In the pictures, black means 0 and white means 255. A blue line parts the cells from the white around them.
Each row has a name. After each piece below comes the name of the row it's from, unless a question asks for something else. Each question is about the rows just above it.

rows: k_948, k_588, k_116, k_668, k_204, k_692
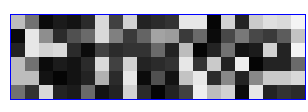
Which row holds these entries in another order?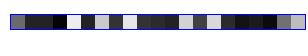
k_668
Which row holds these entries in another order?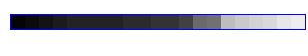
k_668
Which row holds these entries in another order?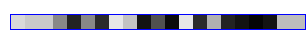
k_204
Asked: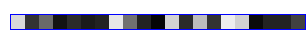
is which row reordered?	k_692
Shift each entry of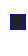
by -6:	[29]
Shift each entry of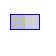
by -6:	[183 204]

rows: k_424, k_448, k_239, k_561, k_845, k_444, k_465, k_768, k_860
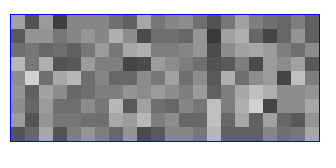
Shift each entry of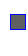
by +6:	[102]
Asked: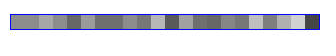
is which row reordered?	k_465
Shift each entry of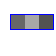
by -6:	[ 97 161  77]

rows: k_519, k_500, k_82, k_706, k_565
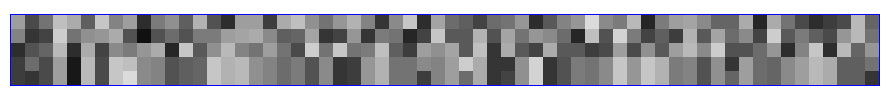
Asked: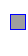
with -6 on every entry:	[152]
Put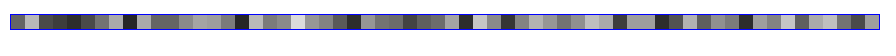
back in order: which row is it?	k_519

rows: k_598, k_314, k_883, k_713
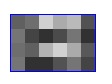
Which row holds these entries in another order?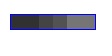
k_713
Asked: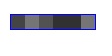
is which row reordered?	k_713
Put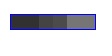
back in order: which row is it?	k_314
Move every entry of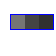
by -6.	[111  62  43]
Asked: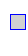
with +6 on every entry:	[215]

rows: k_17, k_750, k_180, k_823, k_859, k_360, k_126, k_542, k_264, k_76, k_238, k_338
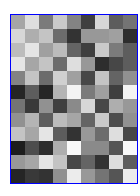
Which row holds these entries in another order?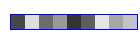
k_264
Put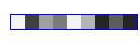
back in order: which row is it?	k_360
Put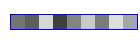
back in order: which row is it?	k_17
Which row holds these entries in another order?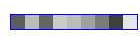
k_180
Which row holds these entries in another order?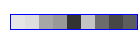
k_264

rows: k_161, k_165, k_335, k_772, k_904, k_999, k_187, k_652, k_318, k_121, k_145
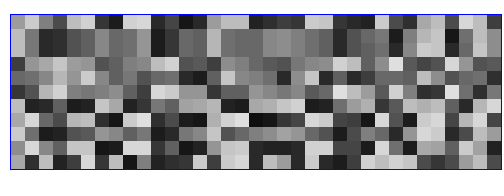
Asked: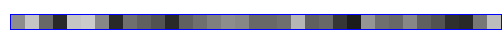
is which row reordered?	k_335
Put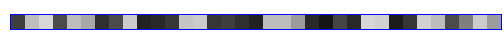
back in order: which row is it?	k_161
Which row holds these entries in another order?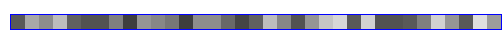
k_772
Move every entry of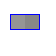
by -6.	[143 129]
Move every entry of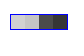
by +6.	[215 203  81  60]

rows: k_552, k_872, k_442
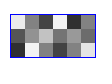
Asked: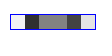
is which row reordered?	k_442
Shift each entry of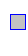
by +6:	[200]
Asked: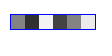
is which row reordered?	k_552
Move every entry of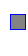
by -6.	[124]
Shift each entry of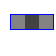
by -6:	[124  61 124]

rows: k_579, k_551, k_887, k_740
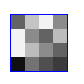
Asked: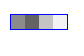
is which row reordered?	k_579
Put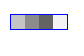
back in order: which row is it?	k_579
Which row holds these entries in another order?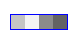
k_579
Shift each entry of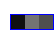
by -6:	[ 10 109  73]

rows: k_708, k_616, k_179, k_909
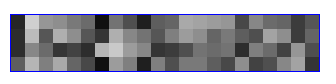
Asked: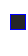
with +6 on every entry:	[44]
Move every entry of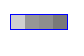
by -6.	[201 144 136 115]

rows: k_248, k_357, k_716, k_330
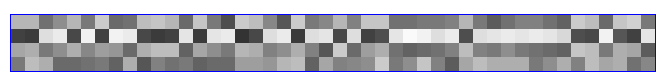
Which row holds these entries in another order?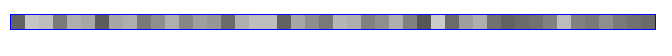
k_716
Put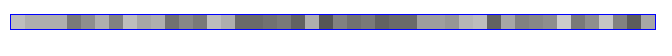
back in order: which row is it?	k_330
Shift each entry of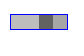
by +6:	[195 195 104 172]

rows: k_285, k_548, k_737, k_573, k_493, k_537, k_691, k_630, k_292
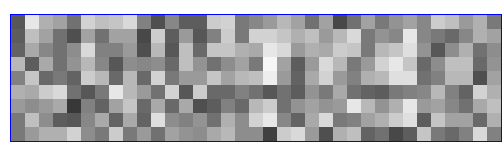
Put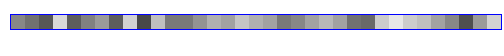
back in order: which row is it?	k_548
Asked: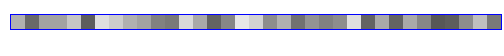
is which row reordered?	k_630
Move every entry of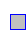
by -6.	[185]

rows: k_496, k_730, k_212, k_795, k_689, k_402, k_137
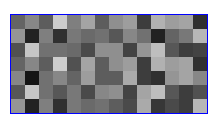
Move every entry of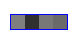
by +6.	[133  54 126 112]
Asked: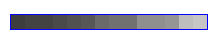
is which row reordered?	k_212
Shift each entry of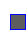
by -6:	[87]

